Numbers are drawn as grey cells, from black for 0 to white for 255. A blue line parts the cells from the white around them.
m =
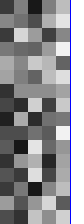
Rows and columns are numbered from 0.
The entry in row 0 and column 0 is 58
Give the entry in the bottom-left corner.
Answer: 77
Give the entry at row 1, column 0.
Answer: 135
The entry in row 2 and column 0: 58
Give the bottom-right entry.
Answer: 208
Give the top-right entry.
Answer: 189
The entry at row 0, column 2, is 24
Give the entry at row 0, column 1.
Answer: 127
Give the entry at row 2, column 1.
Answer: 214
